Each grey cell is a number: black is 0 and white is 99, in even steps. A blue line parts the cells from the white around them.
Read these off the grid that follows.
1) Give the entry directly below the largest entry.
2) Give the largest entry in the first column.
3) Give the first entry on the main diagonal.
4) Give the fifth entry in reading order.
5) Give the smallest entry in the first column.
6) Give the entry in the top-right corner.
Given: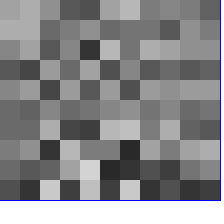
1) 74
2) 67
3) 63
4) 31
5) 31
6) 38

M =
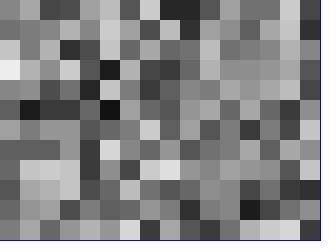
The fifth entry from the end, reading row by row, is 44
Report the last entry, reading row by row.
23
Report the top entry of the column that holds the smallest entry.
73
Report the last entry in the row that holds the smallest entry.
55
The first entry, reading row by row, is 52
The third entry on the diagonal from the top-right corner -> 52
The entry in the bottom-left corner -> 48
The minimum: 7
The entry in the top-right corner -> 27
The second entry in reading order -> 65
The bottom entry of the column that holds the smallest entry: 58
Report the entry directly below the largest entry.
52
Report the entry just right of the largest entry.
69
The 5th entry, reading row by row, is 62
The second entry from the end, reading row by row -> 83
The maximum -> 92
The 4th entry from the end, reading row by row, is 69
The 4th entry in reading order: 30
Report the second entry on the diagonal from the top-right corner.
76
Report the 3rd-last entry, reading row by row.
79

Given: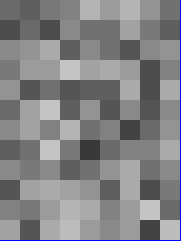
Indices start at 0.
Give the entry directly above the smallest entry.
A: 44
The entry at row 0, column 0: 41
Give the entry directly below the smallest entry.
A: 44
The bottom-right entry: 73
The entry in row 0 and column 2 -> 47
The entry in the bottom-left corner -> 63
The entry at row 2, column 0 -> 53
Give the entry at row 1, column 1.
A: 41
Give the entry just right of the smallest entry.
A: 41
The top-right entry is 44
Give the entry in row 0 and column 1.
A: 37
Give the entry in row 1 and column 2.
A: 30
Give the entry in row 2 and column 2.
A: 66
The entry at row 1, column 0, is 30
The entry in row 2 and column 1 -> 57
